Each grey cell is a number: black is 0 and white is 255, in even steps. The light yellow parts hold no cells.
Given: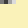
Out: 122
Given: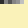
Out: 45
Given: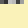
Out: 93
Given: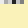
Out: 235
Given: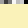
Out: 159
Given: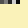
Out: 80
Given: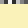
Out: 156
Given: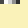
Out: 71
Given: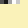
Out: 81
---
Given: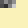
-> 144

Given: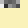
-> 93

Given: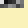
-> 55

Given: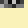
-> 191

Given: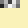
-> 66

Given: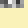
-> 187

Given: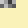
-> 157
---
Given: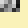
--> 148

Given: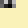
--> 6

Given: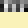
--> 96

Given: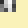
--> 234

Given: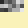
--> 147

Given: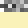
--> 223

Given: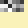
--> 46

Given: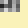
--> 77

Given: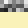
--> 74
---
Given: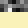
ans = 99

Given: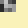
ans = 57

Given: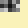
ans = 90

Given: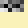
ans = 59

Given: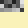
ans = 225

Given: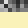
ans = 57

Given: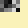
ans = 118

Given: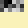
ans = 177

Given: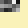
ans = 19
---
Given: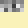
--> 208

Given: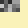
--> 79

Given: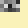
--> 101

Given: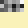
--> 205

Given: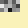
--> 152

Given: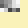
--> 82

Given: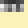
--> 153
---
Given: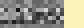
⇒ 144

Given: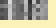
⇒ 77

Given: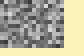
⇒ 75

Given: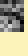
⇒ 62

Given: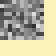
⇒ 71
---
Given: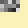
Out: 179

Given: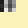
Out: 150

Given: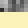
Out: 131

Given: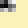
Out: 244

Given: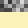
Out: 150

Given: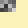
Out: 94

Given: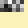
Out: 60
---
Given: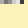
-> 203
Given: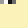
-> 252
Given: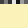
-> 21
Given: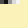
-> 148
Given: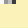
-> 151
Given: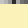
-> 165
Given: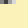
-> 64
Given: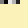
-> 234
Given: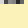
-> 129
